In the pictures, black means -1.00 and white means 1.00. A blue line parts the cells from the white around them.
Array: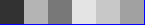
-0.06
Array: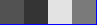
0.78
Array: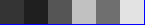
-0.33
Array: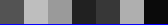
0.21
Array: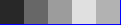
0.22
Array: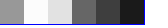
0.77
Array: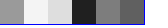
0.74
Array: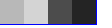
-0.40
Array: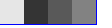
-0.30
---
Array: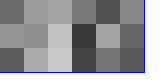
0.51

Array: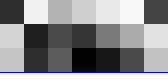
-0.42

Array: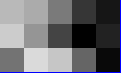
-0.47

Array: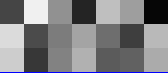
-0.03

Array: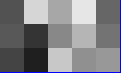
0.07

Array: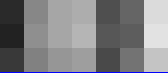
0.30

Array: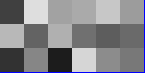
0.38

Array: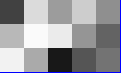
0.84

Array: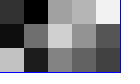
0.63

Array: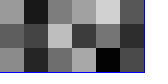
0.49
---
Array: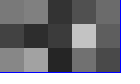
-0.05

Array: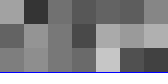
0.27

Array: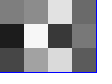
-0.01

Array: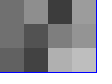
-0.12

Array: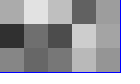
0.34

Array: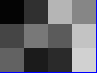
-0.97

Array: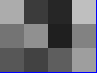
0.35

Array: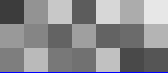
-0.53

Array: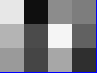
0.81
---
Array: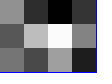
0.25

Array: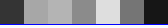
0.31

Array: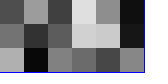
0.59

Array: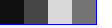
-0.46

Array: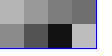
0.20

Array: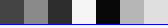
0.43
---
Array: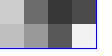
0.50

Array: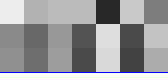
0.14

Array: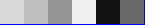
0.71

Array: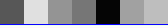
-0.32

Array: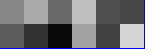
-0.28

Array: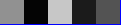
0.14

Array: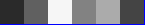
-0.67

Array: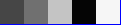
-0.45

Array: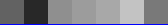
-0.23

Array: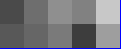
-0.31
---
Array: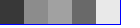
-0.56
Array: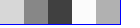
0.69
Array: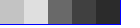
0.53
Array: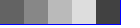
-0.22
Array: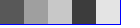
-0.31
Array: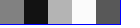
0.01
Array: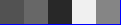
-0.36
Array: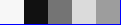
0.94
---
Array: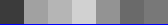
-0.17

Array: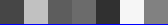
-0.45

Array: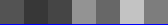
-0.46

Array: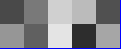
-0.43

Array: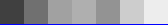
-0.12

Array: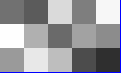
-0.40

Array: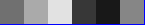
-0.57
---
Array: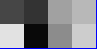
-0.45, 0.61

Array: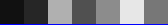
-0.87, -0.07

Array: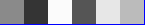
0.08, 0.47

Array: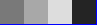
-0.05, -0.72

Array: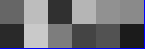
-0.20, -0.79

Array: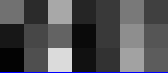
-0.11, -0.28

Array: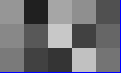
0.18, -0.09

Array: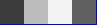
-0.53, -0.25

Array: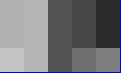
0.38, -0.01

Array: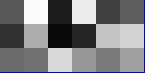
-0.32, 0.25
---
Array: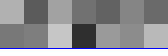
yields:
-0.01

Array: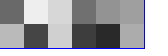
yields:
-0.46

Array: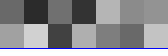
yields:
0.64

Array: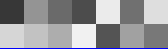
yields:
0.52

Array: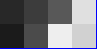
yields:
-0.41

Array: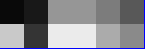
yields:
-0.59
